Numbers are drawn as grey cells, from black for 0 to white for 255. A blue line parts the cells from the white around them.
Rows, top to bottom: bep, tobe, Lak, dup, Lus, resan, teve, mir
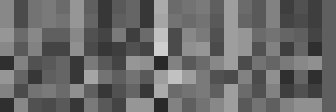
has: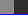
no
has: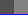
yes
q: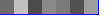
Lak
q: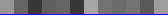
tobe
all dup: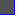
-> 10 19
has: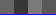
yes

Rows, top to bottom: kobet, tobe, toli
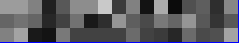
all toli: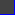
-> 6 7 8 9 11
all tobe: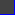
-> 5
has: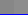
no

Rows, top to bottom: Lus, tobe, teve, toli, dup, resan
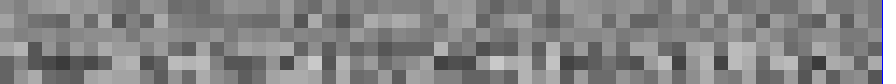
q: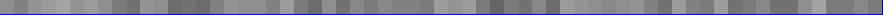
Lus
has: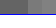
yes
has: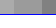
yes
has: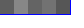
no
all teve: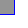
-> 9 11 12 16 33 35 53

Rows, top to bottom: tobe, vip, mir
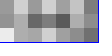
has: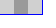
yes
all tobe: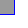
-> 1 3
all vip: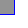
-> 1
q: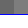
vip
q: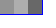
vip
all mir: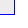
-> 1
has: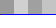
yes

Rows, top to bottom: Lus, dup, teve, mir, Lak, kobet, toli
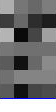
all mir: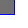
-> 2 3 4
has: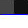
no
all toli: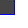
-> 3
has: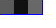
yes
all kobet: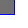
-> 1
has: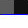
yes
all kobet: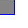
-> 2 3 4

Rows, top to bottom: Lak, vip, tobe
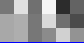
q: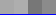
tobe
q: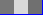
vip

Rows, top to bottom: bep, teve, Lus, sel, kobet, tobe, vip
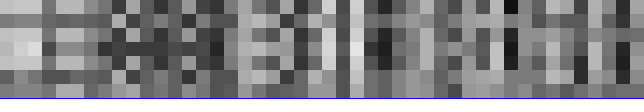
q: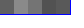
vip
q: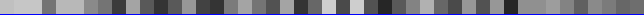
Lus
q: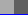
teve

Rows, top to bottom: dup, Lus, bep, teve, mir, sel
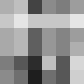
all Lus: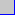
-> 1 3 4 5
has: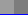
no
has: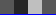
no

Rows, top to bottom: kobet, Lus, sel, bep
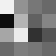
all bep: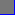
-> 3
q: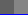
Lus

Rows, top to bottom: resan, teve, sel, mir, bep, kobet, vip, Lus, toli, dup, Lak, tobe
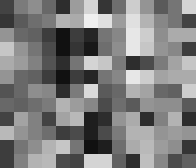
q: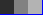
toli
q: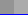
toli

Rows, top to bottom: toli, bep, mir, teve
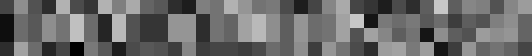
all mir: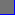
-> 5 16 24 30
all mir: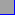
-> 18 25 27
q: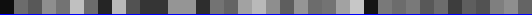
bep
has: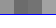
yes
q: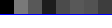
teve
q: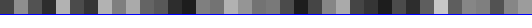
toli

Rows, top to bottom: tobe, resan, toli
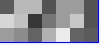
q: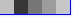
resan
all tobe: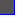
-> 4 7
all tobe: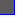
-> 1
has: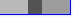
yes

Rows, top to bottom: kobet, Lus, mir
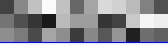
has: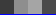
no
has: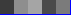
no
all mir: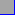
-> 4

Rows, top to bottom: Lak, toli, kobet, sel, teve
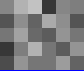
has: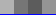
yes
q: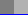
sel
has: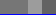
yes
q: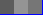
kobet
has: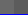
yes

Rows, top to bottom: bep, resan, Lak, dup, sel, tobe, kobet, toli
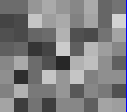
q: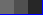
sel
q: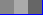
bep
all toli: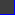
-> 2 4
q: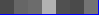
Lak
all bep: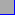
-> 4 7
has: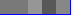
yes
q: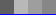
dup

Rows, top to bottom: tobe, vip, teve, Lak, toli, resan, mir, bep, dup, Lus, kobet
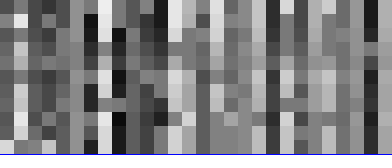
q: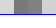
teve
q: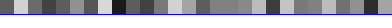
Lus

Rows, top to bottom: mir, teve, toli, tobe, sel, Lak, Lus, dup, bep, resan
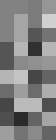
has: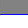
yes
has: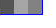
no
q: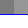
mir
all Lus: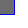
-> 1 3

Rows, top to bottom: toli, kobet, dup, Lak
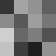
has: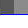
no
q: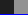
Lak
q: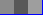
kobet
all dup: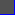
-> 4

